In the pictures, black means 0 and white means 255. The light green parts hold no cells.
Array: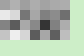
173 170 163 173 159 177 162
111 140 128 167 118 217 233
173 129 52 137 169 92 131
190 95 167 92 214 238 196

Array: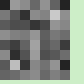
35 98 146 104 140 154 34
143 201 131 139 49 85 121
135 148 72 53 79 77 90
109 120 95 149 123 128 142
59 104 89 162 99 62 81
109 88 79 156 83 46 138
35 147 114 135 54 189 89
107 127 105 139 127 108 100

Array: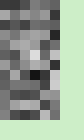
98 110 124 79 57 58
55 152 134 151 117 167
95 103 110 67 86 67
38 154 163 151 118 140
111 79 155 171 162 114
192 104 220 160 80 96
50 155 174 141 105 154
198 55 20 81 166 91
204 68 110 117 118 97
147 152 80 72 80 119
121 71 170 179 161 119
112 184 76 60 76 129

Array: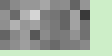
149 100 141 137 166 151 151 138 112
57 163 101 117 124 213 179 106 146
114 162 101 121 132 162 151 177 143
113 146 123 120 139 87 156 136 100
137 125 123 106 120 139 158 142 127

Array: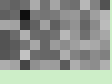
82 130 183 111 118 165 114 171 110 98 109
182 159 115 152 148 122 117 123 14 105 95
187 138 101 146 129 95 161 97 61 162 166
167 149 111 151 183 113 103 106 176 107 83
148 168 174 159 140 155 102 167 115 91 83
128 139 114 130 174 101 103 107 194 96 85
175 141 148 173 91 156 158 144 69 163 173

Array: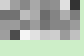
51 224 144 138 168 136 159 209
125 174 132 108 172 189 114 113
155 133 134 116 156 128 155 153
192 155 206 201 225 245 76 158
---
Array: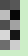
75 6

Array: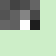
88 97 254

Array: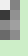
239 145

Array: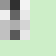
148 100 212

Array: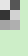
229 210

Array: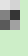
227 53
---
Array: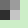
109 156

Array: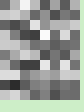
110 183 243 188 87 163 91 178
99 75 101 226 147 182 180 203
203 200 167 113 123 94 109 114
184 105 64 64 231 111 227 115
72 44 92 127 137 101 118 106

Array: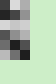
63 218 174
214 198 207
109 31 80

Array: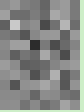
141 152 128 121 101 146 155 121
96 201 133 142 74 113 181 109
138 159 160 44 122 76 106 132
156 140 95 98 106 133 146 155
133 84 145 149 166 146 87 147
141 142 116 137 110 123 163 142

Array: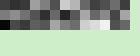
63 49 57 159 127 80 204 181 103 64 79 109 61
8 73 58 95 86 165 125 109 206 219 241 81 103

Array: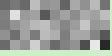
105 120 105 189 147 153 100 169 145 186 114
124 147 163 185 191 160 133 156 197 152 159
106 163 145 207 149 107 130 146 78 232 40

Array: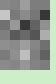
136 131 157 125 125
113 152 56 99 143
143 138 158 134 112
138 134 150 131 124
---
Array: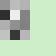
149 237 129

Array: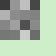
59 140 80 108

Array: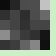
11 67 49 48 16

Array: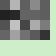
87 40 70 90

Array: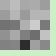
173 182 176 110 136

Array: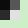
11 225

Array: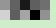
149 94
